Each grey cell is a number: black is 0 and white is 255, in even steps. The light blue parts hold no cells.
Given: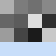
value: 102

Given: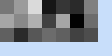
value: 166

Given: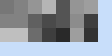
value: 130

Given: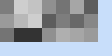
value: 154

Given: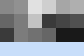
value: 102

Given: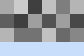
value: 95

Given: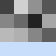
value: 134

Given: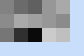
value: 139
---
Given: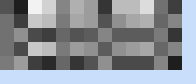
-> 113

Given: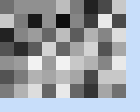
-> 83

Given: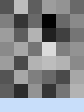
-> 84

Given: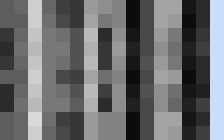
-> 93

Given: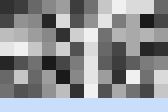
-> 104

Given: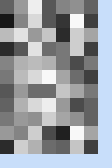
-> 153

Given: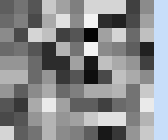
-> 73

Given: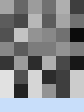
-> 225

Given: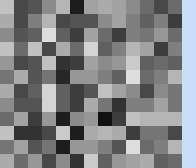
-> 117
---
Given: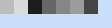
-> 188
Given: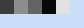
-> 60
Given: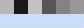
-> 183
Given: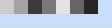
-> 204
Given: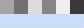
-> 165
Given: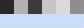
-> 40
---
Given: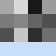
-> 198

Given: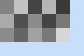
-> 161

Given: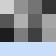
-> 125

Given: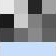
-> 109

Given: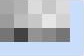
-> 147

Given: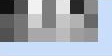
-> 187
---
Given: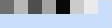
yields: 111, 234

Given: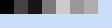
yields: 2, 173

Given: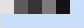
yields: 226, 18

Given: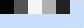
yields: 4, 34

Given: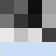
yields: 75, 63

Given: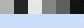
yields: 178, 18

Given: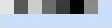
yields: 228, 138
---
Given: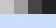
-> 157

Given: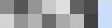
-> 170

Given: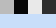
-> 6

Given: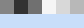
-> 245

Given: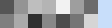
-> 76

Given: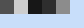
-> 23
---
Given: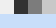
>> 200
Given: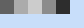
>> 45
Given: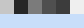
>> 239
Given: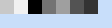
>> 51
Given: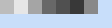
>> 136
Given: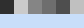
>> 192
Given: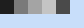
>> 74
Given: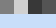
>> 84
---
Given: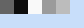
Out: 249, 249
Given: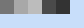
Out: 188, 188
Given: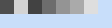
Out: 109, 222
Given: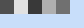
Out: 57, 225
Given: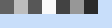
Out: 249, 249
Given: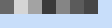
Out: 58, 213
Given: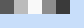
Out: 249, 249
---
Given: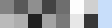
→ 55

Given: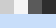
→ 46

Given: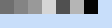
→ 4

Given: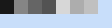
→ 192

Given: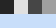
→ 159

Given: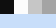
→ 164
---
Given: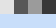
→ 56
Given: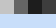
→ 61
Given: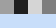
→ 126
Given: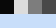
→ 73
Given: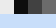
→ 107
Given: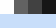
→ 22
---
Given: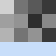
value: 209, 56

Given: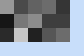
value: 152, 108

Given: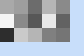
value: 169, 117

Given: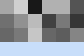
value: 166, 133

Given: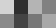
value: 211, 168

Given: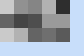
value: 202, 90

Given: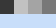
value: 55, 120
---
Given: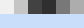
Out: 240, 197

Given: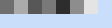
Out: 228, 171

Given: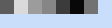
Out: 218, 156

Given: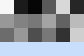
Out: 247, 216

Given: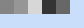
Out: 215, 150

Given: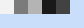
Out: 242, 180
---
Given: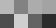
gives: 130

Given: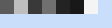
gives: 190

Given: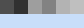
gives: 49

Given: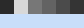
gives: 216

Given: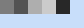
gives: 83

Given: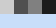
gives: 80

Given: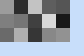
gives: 45
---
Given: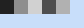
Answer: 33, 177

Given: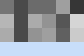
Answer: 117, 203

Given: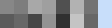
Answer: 135, 103

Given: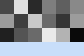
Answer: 72, 10

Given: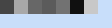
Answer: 69, 200

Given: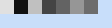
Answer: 224, 108

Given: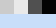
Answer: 203, 3

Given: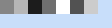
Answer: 133, 204
